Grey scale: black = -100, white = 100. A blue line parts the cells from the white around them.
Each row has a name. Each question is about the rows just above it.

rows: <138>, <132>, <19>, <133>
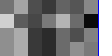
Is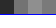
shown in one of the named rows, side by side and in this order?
no
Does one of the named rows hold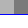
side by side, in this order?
no

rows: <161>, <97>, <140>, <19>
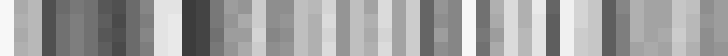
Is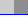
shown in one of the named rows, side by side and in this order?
yes
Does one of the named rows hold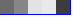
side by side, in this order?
yes

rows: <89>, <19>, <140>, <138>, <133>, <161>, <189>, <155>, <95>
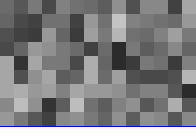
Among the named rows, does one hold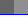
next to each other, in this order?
yes
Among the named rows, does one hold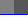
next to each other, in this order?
yes

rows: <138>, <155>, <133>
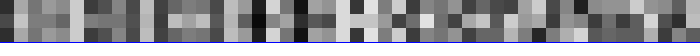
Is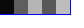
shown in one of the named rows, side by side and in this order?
no
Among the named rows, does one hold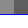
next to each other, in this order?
yes
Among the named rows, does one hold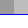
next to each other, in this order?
no

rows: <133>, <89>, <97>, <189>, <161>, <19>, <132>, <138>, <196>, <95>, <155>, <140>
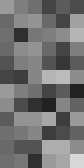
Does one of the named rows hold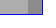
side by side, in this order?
yes
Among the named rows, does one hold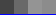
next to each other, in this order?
no
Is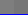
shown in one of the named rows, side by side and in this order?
no

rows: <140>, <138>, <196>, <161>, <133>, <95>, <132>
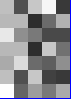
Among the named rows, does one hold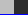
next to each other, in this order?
no
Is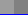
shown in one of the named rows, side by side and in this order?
no
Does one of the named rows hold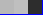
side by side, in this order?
no
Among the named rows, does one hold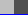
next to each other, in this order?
yes
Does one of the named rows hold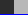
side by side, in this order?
no
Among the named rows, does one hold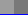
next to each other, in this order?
yes
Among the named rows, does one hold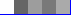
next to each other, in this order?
yes

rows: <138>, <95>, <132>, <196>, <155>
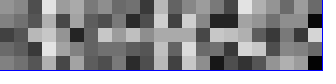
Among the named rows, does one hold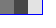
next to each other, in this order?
yes
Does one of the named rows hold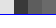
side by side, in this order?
no
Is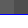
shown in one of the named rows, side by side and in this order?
yes
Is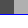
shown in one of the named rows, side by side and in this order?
no
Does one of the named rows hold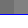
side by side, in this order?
no
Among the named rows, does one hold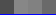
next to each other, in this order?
yes

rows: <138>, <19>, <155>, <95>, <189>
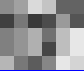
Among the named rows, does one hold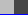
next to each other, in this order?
no
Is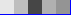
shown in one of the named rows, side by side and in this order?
no
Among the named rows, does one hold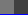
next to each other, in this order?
no
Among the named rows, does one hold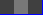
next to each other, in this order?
no
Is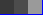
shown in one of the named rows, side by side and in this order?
yes
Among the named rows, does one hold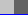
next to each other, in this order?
yes
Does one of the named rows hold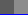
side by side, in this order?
no

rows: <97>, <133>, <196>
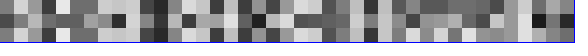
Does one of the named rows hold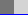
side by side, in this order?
no
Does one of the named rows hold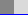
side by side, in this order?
yes
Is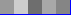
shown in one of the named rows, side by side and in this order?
yes
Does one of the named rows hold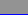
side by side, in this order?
no
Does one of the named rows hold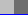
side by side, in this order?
no

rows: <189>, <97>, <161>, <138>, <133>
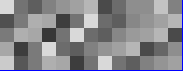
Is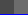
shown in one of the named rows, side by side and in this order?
yes
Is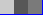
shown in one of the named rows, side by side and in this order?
yes
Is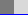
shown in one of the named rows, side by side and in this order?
yes
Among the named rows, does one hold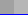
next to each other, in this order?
yes
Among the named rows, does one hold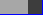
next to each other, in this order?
no

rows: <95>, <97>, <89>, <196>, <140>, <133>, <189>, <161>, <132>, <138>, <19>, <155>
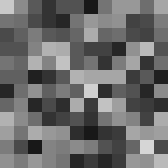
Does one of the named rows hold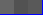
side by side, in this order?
no
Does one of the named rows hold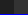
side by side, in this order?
yes
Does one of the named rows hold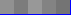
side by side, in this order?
yes

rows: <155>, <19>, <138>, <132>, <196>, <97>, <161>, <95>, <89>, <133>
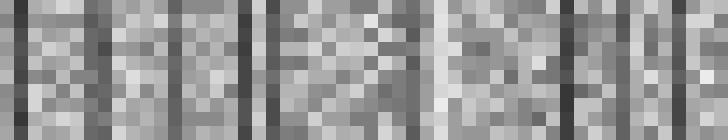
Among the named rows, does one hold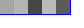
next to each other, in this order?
yes
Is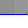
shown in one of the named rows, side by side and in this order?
yes
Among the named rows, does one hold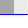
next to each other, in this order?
no
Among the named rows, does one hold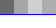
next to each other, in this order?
yes
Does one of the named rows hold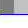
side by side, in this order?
yes

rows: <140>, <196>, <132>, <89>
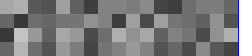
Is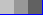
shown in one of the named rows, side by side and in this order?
yes
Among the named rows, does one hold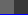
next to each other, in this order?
yes
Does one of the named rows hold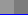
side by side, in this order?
yes
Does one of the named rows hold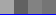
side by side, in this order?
yes

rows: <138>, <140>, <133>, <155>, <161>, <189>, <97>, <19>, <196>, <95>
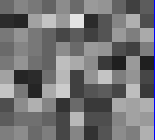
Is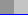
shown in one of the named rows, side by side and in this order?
yes
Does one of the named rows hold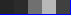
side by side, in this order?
yes
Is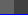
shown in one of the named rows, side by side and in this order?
yes

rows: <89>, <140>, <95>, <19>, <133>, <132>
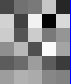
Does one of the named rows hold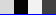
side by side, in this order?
no
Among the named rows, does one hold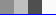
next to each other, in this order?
no
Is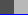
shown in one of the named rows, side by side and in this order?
no
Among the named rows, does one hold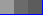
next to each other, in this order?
no
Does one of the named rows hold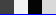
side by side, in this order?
yes
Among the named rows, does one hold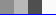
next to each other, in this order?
yes

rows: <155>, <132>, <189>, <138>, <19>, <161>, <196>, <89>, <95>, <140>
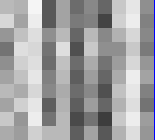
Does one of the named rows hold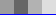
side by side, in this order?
yes
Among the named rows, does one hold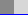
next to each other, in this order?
no
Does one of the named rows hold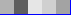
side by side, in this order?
no
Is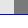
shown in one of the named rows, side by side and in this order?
no

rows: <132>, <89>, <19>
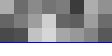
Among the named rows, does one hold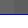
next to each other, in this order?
yes
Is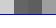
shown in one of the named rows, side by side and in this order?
yes
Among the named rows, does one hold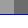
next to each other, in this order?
yes
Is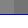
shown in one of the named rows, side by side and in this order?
no
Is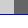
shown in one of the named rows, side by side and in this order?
yes

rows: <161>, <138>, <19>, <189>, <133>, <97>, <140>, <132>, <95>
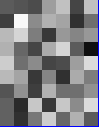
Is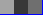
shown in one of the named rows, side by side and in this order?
no
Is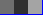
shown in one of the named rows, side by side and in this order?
no
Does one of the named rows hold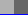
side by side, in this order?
yes
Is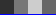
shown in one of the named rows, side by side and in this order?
yes
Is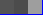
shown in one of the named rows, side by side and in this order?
yes
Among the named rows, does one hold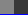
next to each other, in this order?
no
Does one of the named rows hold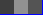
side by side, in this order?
no

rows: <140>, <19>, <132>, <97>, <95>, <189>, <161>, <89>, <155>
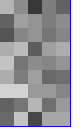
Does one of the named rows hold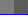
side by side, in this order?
no
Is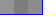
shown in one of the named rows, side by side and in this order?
yes
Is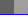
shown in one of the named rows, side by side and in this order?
yes
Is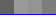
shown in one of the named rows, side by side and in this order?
no
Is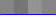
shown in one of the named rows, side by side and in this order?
no
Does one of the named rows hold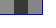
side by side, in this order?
no

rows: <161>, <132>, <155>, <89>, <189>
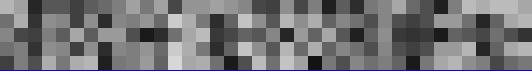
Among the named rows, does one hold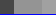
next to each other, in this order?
yes
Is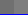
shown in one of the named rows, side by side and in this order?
yes
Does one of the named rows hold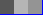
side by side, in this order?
no
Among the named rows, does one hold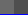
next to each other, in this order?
yes

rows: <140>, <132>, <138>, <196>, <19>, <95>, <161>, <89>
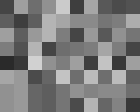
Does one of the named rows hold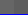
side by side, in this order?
yes
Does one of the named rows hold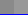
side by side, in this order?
no
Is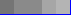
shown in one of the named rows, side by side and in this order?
no
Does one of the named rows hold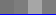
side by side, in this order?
yes

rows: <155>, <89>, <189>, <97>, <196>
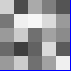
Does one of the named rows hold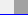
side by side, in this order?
no
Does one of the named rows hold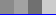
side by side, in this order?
no
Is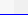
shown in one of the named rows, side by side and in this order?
no
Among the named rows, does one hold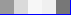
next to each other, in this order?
no

